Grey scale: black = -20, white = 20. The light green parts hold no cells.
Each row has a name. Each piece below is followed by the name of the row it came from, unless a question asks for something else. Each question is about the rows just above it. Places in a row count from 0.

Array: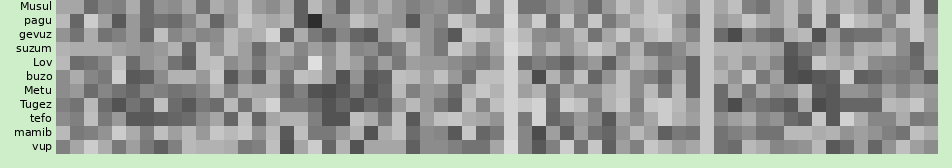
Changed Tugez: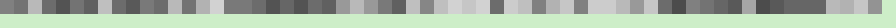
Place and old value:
42, [11]
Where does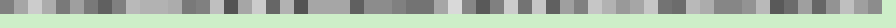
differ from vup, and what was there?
52, [2]

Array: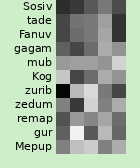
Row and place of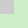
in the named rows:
Mepup, 2
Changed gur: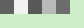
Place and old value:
4, [-4]
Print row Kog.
[11 -9 -3  7  3]
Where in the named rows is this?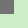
tade, 1

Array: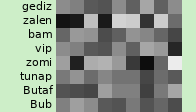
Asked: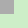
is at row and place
zomi, 2
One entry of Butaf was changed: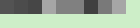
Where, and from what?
3, [5]
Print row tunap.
[-1  3 -3  1 -2 -2 -9 -3 -6]
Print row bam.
[-4  4  3 -8 -5  3  1 -4 -9]
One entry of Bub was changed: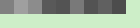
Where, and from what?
7, [-4]
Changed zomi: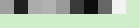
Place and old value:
8, [17]

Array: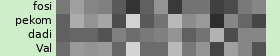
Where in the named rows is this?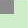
pekom, 9
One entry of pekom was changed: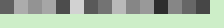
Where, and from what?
9, [2]
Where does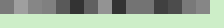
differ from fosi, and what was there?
8, [-11]
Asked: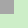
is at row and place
pekom, 3
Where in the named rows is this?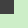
fosi, 11

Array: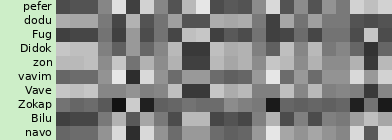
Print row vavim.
[ -4  -3  -3   3  16 -13  14   3  -3   4   4  -3  -5  -4   4  16  -3   4
  -3   3   3  14   4  13]
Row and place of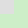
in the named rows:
pefer, 4

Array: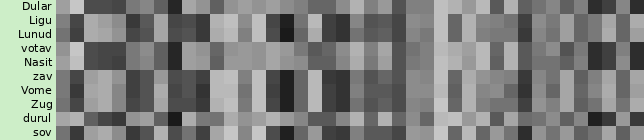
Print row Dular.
[  5  11  -8  -8  -9  -1   1  -5 -14   6   3  -5   3   5   3   5   2   0
  -4  -4   2   8   0   4  -7   0   0  10   8   4   9  -6   8  -5  -2   1
  -5   0 -13 -10   1 -13]
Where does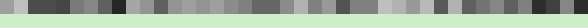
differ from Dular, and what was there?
1, [11]
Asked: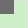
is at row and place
durul, 33
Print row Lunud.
[ -2 -10   7   6   3  -9  -7   6  -8  -7 -11   7   9   0  10  -8 -16  -4
   7 -10 -12  -2  -6  -5  -9   1  -1  10  -4   8   0  -1  -1 -11   1  -2
   5  -4  -1   7  -4   5]
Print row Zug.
[ -2  -9   5   7   1  -9  -7   6  -8  -8 -11   8  10  -1  10  -9 -15  -4
   9 -10 -12  -2  -7  -5  -8   1   0  11  -4   8   0  -2  -2 -10   3   0
   6  -5  -2   6  -2   7]
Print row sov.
[ -2 -11   5   7   2 -11  -7   8  -8  -2 -10   6  11   1  11  -8 -15  -4
   4 -10 -11   0  -6  -6  -9   4   3  11  -4   9  -4   4  -2 -13   3  -2
   4  -5  -2   6  -5   4]
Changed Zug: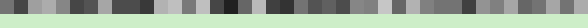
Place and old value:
37, [-5]

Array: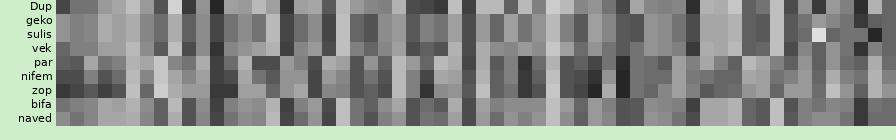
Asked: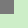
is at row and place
nifem, 45
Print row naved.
[  2  -2   1   6   6   7   1  -5   7  -7   1  -9  -2   2   1   9  -9  -3
   3  -9  10  -2  -7   0   3  -7  -2  -3   5  -8   4  -3   3   0   3  10
   2  -5   4   1  -7  -6   3   2  -2  -8   6   6   8  -4  -6  10  -6   0
   2   2  -2 -11  -3  -3]
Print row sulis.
[  3   0   1   7   5   7   1  -3   7  -5   2  -9  -2   2  -2   9  -9  -3
   2  -9  10  -4  -7   2   4  -6   0  -2   5  -8   4  -4   5  -2   3   9
   0  -6   5   1  -6  -7   3   2  -2  -8   6   6   8  -5  -6  10  -6  -3
  15  -4  -2  -2 -14  -4]

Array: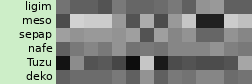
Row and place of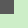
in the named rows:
Tuzu, 3
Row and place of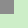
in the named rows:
Tuzu, 1
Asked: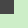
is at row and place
Tuzu, 4
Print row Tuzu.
[-17   2  -7  -6  -9 -18  11 -16  -8  -7  -8  -8  -7   6]
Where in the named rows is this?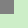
nafe, 12
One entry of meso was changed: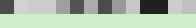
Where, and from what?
4, [4]

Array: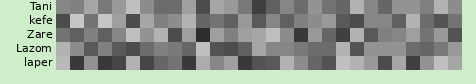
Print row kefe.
[-8 11 -2 11  5 -8  6  0  2  8 -4 -2 -5  4 -6  1 -5  0  2  4 -6 -8  1  1
 -5  8 -3 -7 -2]
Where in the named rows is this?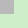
laper, 0
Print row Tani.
[  1   0   6  -1   4  10   2  -3  -3   5  -8   6   4  -1 -10  -5   1  -3
   3  -2  -4   8   1  -4   3   3   0   8   2]
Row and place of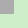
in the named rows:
laper, 10
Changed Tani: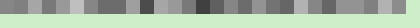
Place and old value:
6, [2]

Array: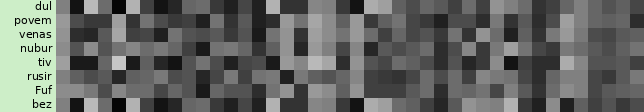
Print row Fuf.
[  2   2  -1  -8   1  -3  -3  -9  -4  -7 -16  -4  -7  -7 -13  -2   3 -12
   4   2  -5   3 -10 -10 -10  -6  -3 -13  -3  -4  -2  -9   0  -6 -12  -3
   2   0  -9  -6  -5  -4]
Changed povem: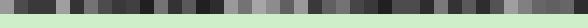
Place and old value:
35, [-8]
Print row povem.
[  4  -8 -11 -11   5 -12  -2  -8 -11 -10 -15  -2 -12  -6 -15 -13   4  -2
   6   2  -5   4 -11  -5  -2  -9 -11 -15  -8  -8 -13  -1 -12  -6 -13  -8
   5   0  -4  -5  -4 -13]

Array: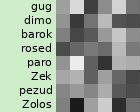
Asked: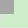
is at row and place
Zek, 0
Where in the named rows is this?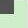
dimo, 4

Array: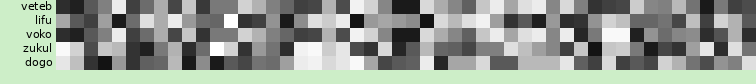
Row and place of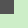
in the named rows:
voko, 47
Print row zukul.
[ 19  13  -8  11   9 -12 -15  -1   8 -13  -3  20  13 -12   4  -2 -13  18
  19  12  16  -8 -12  14 -14  -6   9  -4  -5  -9   0   0  15  10   5   1
 -10  11 -17  11  12  -1 -16  -9 -12   5  16 -13  15  -2]
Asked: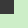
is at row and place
veteb, 10

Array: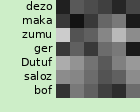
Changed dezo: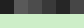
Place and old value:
3, [-10]
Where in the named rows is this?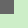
maka, 3
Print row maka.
[-11 -17 -11  -4  -1 -16]
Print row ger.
[-11  -5 -11  -3  -1 -16]
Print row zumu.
[12 -7 -5  1  9  2]

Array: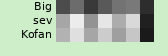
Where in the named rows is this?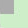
sev, 4
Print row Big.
[ -8  -3 -11  -6  -2  -1 -13]
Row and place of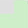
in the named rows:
Kofan, 1

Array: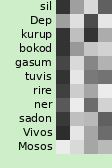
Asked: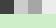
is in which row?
rire
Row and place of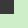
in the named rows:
sadon, 0
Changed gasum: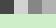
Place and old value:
1, [14]
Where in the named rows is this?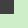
rire, 0
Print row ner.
[-6 17 -3 13]
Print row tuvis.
[-12  16  -1  -2]
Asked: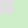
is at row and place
Dep, 1

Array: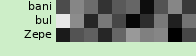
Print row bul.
[ 16   2 -14  -1  -9 -19 -13  -1 -15  -2]
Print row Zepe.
[-16  -7  -5 -14  -4   4   0   1 -20  -9]
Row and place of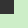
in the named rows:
bani, 3
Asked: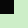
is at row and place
bul, 5
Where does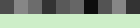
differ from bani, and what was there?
9, [-11]
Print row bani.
[ -8   1  -3 -12  -6  -4 -18  -7   1 -11]
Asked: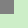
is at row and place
Zepe, 6

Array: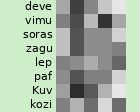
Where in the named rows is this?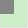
deve, 2
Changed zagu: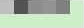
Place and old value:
3, [2]

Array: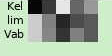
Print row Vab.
[ 12   1 -12   0  -6]
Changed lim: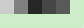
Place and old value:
3, [-8]
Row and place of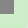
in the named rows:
Vab, 1
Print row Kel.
[-19 -11  16  -4   4]
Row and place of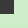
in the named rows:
Kel, 1

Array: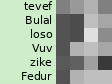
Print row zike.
[ -6  -5   5 -11]
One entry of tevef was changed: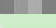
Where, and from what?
2, [8]
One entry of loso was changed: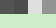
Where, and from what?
3, [2]
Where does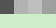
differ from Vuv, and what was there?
3, [6]
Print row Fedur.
[-7  8 10 10]

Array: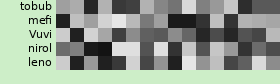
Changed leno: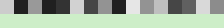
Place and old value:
4, [-11]
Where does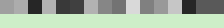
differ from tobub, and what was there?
13, [-13]
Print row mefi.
[-15  10   5  13  16   9  -1   5 -16 -16 -12  10 -12   8   7   6]

